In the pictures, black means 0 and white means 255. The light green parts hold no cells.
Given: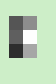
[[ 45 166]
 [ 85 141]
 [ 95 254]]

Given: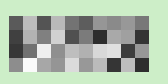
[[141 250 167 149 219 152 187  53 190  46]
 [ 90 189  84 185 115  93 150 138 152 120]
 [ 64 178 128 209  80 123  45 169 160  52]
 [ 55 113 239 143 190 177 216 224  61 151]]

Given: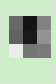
[[236 117 121]
 [104  19 129]
 [ 98  23 147]]

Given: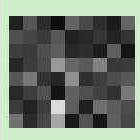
[[113  43  70 166  26  83  22  96  71]
 [ 32  86  43  13  99  72  46  26 100]
 [ 79  69  59  86  32  41  53  35  51]
 [ 63  58  78  94  40  46  28  94  21]
 [ 39  60  73 152 102  90 130  56  59]
 [ 86 120  51  37 143  47  62  77  88]
 [ 40  61  81  19  97  80  65  50 119]
 [ 59  33  62 218  93  32 111  92  76]]

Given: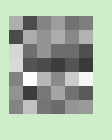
[[132 193 117 107 149 154]
 [174  76 133 157 114 126]
 [ 75 172 147 173 135 178]
 [214 111 148 109 108  79]
 [218  84  75  61  84  58]
 [130 254 183 137 203 247]
 [146  60 119 165 114  89]]

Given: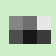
[[ 77  23  58]
 [133 110 231]]
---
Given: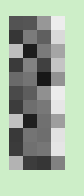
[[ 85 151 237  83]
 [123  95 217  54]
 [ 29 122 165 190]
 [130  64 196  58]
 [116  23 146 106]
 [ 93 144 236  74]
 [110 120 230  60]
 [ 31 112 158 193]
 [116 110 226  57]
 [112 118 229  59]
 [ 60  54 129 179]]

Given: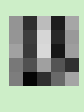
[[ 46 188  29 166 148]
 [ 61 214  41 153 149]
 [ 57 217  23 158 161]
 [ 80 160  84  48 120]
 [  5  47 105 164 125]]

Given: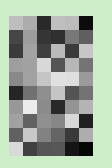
[[172  41 191 187  12 190]
 [157  53  48 120  95  70]
 [163  63 186  59 198  59]
 [161 216  85 183 116 158]
 [162 197 224 222 154 137]
 [113 143 197  84 115  37]
 [236 139  41 148 180 152]
 [ 98 144 135 216  32 161]
 [201 130 101  57 173  97]
 [ 65  86  87  21   6 217]]

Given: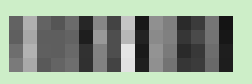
[[176  99  85 107  38 135  67 197  24 144 127  42  59 117  20  98]
 [167  94  94  99  30 153  78 183  34 138 128  54  74 115  23  95]
 [178  95  94 105  49 130  78 229  26 147 122  42  56 109  30 110]
 [169  89 100 110  48 129  67 226  31 144 115  54  59 105  29 122]]

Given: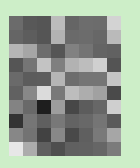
[[ 88  85 188 101 109 108 211 107]
 [ 93  85 178 106 108 103 186 101]
 [166 109  85 129 116 100  97 181]
 [117 195 127 178 189 208  84  85]
 [ 92  93 181 109 117 117 197 106]
 [136 219 121 189 173 161  74  97]
 [105  30 157  71  92 103 207 131]
 [118  95 120  99 104 117  90  51]
 [115  66 136  73  95 121 166 135]
 [172  95  78  96  97 102 123 231]]

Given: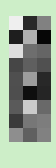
[[ 41 129 239]
 [175   6  30]
 [110 101 222]
 [ 95  80  70]
 [157  40  79]
 [ 14  37  78]
 [203 105  90]
 [119 125  58]
 [ 96 129 142]]

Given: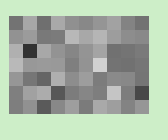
[[167 111 169 144 136 149 162 131 114 115]
 [155 121 123 184 168 181 157 141 137 146]
 [ 50 168 147 134 148 164 113 116 122 176]
 [152 154 153 127 147 209 115 113 118 185]
 [118 101 175 141 157 124 138 136 117 150]
 [161 172  87 124 134 126 197 125  72 127]
 [145  90 136 158 123 169 158 131 150 126]]

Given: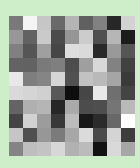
[[245 198 105 180  96 129  39 210 121]
 [ 98 202  75 149 204  79 182  28 151]
 [ 85 159  70 222 218  41 153  85 128]
 [ 98 122 127  77 159 216 130  65  99]
 [126 133 213  81 194 185 165  58 232]
 [213 208  88  14  70 232 111  68 217]
 [176 181  38 170  76  78 117 185 100]
 [210 156  56 188  24  43 104 254  68]
 [ 79 151 123 167 219  74 212  61 197]
 [190 195 215 177 187  18 217 166 132]]

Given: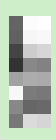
[[252 254 100]
 [246 248  97]
 [204 214  68]
 [136 130  51]
 [172 170 162]
 [123 120 248]
 [102 105 136]
 [219 213 119]]
